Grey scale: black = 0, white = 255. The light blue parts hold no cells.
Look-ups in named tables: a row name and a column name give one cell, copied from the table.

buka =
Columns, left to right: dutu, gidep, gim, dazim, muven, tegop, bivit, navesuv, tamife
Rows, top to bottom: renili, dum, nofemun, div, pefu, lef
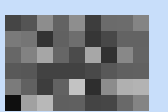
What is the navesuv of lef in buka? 105
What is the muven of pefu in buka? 195
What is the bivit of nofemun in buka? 49
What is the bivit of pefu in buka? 140
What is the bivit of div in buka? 88
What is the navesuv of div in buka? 96
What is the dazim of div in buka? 66
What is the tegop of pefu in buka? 46
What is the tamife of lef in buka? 132
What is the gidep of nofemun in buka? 130
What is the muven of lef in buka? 96
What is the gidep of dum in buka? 117
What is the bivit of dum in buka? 72
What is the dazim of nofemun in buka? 102
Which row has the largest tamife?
pefu

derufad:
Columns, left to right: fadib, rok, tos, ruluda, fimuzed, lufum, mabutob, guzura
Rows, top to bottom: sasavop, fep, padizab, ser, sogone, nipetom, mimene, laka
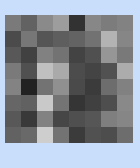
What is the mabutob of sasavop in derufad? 124
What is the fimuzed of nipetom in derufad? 53
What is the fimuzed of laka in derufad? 59
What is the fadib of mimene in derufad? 88
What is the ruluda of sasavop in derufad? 157
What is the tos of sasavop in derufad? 138
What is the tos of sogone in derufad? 115
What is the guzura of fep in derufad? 134
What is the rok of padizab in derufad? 65
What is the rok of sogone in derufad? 34
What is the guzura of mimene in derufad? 134
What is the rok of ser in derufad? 80

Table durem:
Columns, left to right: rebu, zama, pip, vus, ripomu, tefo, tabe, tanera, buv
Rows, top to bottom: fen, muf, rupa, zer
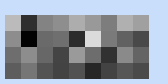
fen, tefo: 153
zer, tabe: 67
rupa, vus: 68
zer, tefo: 39
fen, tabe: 125
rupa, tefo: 109
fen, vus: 142
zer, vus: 67
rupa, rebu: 110

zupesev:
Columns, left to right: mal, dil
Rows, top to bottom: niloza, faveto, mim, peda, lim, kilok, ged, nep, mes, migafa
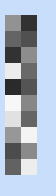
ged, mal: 225
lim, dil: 84
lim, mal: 42
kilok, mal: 247
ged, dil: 101
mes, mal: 76
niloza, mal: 146
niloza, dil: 50
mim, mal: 50
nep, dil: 244
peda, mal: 236
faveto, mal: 100
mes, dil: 138
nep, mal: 151
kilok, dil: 135
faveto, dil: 80
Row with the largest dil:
nep

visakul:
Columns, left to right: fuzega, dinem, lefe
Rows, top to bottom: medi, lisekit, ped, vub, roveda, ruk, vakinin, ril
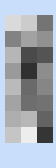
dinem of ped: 74
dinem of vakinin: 183
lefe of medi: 116
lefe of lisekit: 145
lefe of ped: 84
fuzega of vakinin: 174
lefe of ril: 53
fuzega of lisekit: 130
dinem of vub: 48
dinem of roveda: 106
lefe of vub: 141
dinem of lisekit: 162
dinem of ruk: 110
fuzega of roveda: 186
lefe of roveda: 134
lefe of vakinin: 99
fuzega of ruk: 163
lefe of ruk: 114

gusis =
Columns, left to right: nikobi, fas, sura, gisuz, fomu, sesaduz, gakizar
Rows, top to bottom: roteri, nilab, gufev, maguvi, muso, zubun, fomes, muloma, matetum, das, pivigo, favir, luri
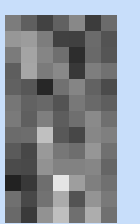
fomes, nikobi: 122
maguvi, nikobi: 94
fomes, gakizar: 111
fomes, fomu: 111
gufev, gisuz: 111
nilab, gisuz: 65
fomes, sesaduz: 138
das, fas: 73
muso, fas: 87
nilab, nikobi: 151
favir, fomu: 83
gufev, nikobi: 123
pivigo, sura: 110
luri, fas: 58
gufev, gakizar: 85
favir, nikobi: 112
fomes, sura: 127
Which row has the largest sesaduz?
luri

